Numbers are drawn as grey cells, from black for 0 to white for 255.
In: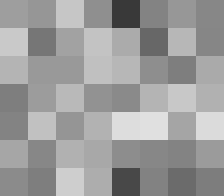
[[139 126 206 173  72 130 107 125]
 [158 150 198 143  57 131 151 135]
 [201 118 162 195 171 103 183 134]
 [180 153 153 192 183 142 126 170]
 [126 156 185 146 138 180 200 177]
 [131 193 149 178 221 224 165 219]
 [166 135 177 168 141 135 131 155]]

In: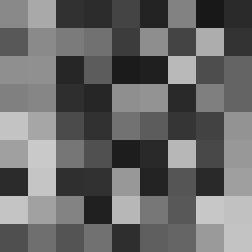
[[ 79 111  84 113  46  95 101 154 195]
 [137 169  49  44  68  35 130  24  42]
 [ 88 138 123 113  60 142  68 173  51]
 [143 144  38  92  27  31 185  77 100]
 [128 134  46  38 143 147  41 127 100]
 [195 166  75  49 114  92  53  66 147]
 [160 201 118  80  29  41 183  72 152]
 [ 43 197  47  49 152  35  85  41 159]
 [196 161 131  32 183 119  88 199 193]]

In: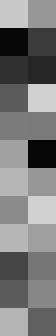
[[180  96]
 [200 151]
 [  8  59]
 [ 48  38]
 [ 91 208]
 [123 122]
 [161   7]
 [182 150]
 [139 208]
 [183 159]
 [ 70 118]
 [ 92 135]]

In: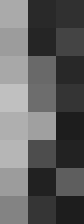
[[131  53  29]
 [170  41  48]
 [156  37  68]
 [168 105  40]
 [192 109  52]
 [175 160  29]
 [182  77  34]
 [156  33  94]]

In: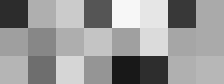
[[181 110 214 149  24  45 176 183]
 [ 44 175 203  85 247 230  56 170]
 [159 135 174 196 160 219 166 170]]

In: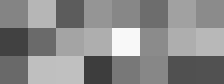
[[105 191 192  61 120 135  80  81]
 [132 182  92 149 135 109 161 139]
 [ 65 106 164 174 248 139 174 184]]

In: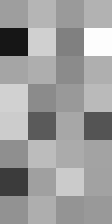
[[146 174 148 153]
 [158 181 154 178]
 [ 22 208 128 253]
 [165 174 139 175]
 [209 139 153 186]
 [204  90 167  84]
 [143 188 171 163]
 [ 59 160 203 162]]

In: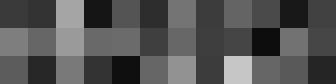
[[ 92  39 121  51  15 102 146  60 198 102  89  37]
 [ 58  51 165  21  84  45 116  60 100  74  24  65]
 [126 102 154 105 107  63 103  62  69  13 114  70]]

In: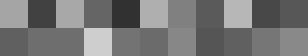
[[ 96 110 110 206 115 107 135  85  96 118 137]
 [165  65 168 101  49 175 128  90 183  72  87]]
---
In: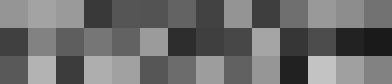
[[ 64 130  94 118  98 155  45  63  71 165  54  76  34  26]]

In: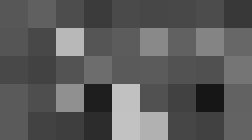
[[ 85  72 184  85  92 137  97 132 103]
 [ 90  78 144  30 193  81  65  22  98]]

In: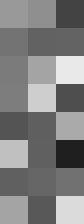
[[115  98  99]
 [125 206  78]
 [192  96  31]
 [164  88 219]]

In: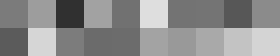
[[ 91 214 124 107 108 163 153 169 195 212]]

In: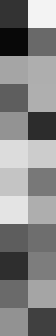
[[  8 105]
 [ 94 175]
 [220 204]
 [228 174]
 [ 46 125]
 [146  64]]

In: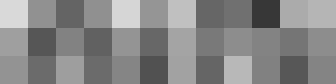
[[159  86 130  97 148 103 164 121 141 131 117 141]]

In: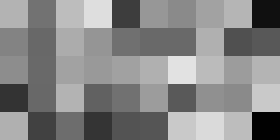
[[131 104 172 149 112 105 105 176  80  88]
 [ 51 104 179  97 113 156  89 144 138 201]]
